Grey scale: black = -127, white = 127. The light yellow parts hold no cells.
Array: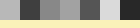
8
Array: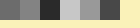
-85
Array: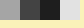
-97
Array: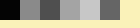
-48
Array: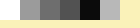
-17
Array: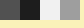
113
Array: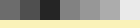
-90
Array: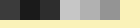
-82
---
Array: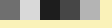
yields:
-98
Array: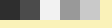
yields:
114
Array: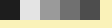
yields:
26
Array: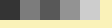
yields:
-39
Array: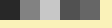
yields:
71
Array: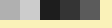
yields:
-98
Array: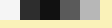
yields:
-110
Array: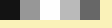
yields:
126
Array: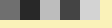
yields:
61
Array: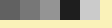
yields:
20
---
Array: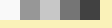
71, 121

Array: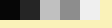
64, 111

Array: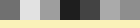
-97, 98

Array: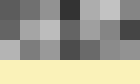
-27, 66

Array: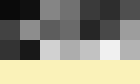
-21, 112

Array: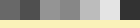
7, 100

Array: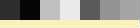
107, 107
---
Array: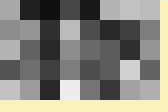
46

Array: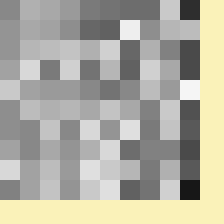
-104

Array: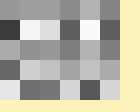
85

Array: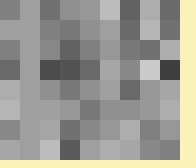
0

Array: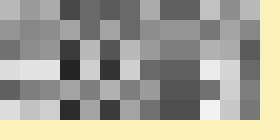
-8
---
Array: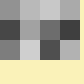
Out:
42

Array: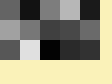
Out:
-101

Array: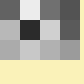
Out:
-44

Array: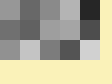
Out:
-89

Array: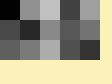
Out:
31

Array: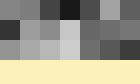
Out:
-32

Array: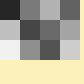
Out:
-29

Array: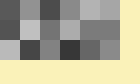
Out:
38

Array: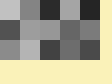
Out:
-90

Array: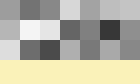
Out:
68
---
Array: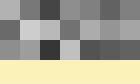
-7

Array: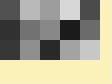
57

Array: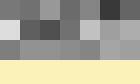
-14

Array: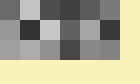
66

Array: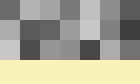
50

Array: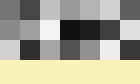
-57

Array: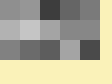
22
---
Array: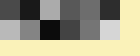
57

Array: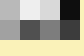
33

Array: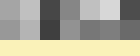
24

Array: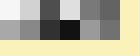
40

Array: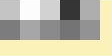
-3

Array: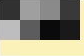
61

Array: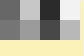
-10

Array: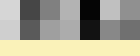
79

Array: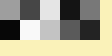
-120

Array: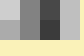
43
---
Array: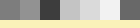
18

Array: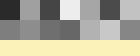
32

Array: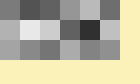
-44

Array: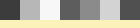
55

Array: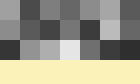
-52

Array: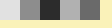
13
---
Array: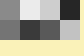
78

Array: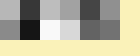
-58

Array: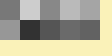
58

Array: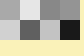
8

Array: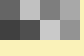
-1

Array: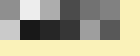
-13

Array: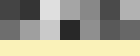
-53

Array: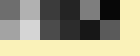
-1

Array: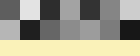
5
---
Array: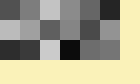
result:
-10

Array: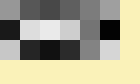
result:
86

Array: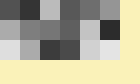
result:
100

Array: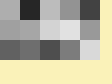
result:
89

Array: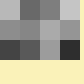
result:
-81

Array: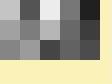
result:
-51

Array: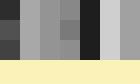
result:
33

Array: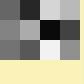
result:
16

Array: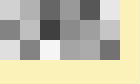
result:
-13
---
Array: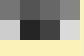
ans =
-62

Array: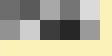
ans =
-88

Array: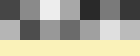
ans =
95

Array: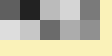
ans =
44

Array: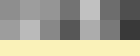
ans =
-6

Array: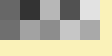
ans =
70

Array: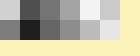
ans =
59

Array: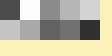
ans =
-14

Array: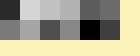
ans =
-125
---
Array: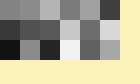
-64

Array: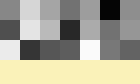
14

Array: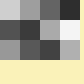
-81

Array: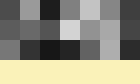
-64

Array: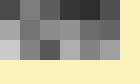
-47

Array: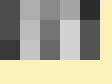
-83
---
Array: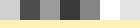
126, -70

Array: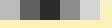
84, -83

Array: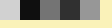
81, -112

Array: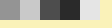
101, -85

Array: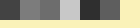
72, -80

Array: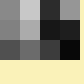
72, -119
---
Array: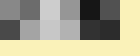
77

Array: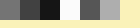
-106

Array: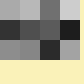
-15

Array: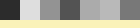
19

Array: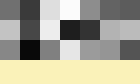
94

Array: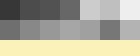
-45
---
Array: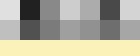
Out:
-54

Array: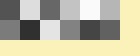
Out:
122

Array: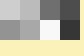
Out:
-16

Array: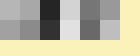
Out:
-9

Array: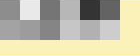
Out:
-75

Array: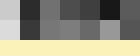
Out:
-103

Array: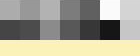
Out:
122

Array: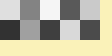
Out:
-38

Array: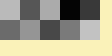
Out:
-123
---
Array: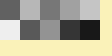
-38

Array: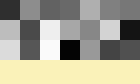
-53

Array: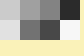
-13

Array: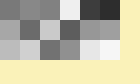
-20

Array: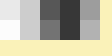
77

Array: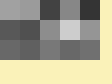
-47
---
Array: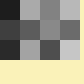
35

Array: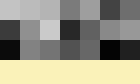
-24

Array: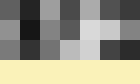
81

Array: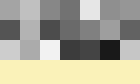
-59

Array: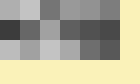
41

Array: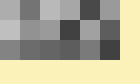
-34
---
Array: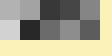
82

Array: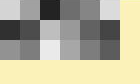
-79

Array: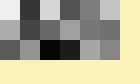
44

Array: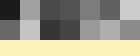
-23

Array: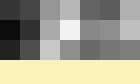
-115

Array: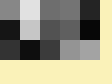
-106

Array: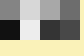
-110

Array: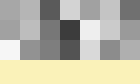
33

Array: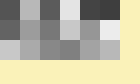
-28
